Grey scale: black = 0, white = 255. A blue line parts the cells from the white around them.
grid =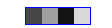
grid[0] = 71
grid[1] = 159
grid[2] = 20

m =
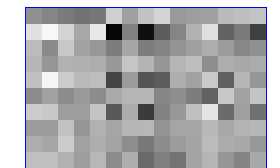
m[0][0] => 144
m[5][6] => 181
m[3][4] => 173
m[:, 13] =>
[190, 123, 135, 168, 181, 162, 159, 179, 168, 132]
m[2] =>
[187, 137, 199, 162, 151, 125, 166, 125, 132, 147, 160, 173, 155, 135, 144]
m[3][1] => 149
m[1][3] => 167
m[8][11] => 187
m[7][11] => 184
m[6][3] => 158
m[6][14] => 112
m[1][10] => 178
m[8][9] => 155
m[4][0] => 192
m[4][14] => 150
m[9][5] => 140
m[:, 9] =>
[153, 133, 147, 181, 174, 141, 151, 165, 155, 116]
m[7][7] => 183
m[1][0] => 224
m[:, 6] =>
[159, 129, 166, 197, 155, 181, 172, 181, 141, 174]
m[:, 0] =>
[144, 224, 187, 181, 192, 140, 204, 155, 173, 191]
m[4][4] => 189
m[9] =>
[191, 191, 177, 158, 183, 140, 174, 106, 128, 116, 163, 181, 150, 132, 168]
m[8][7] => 120
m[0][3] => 115
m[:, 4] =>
[119, 231, 151, 173, 189, 140, 195, 177, 174, 183]
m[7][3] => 150
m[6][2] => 158
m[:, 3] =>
[115, 167, 162, 176, 185, 154, 158, 150, 161, 158]
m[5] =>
[140, 162, 140, 154, 140, 170, 181, 182, 134, 141, 125, 98, 200, 162, 196]

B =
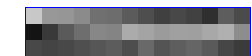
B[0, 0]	200
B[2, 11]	90
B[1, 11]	168
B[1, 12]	176
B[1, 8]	155
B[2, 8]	84
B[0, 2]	150
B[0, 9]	72
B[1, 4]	135
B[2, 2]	72
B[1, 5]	132
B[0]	[200, 152, 150, 139, 112, 109, 91, 78, 64, 72, 65, 47, 93, 75]
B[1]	[20, 57, 90, 110, 135, 132, 171, 164, 155, 160, 159, 168, 176, 141]
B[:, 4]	[112, 135, 86]

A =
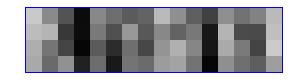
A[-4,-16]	201
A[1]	[188, 180, 56, 12, 121, 80, 152, 88, 136, 99, 120, 23, 180, 75, 74, 191]
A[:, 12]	[143, 180, 170, 143]
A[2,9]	176
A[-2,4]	91
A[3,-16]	169
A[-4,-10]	91
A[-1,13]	111
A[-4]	[201, 138, 83, 11, 136, 110, 91, 99, 186, 143, 95, 65, 143, 114, 130, 186]
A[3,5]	25
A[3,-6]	115
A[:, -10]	[91, 152, 111, 116]
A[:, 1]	[138, 180, 117, 106]

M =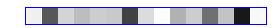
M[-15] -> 240
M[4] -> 205
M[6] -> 65
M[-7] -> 252

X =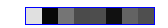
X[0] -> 224
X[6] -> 99
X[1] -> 7
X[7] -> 79

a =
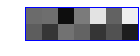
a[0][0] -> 107
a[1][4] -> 53
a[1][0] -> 93
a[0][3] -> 123
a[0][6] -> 238

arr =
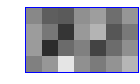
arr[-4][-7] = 136
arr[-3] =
[156, 119, 53, 153, 180, 86, 121]
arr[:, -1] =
[150, 121, 143, 182]
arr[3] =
[128, 151, 229, 144, 123, 147, 182]
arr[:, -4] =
[144, 153, 128, 144]
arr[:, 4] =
[158, 180, 67, 123]
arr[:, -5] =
[90, 53, 107, 229]
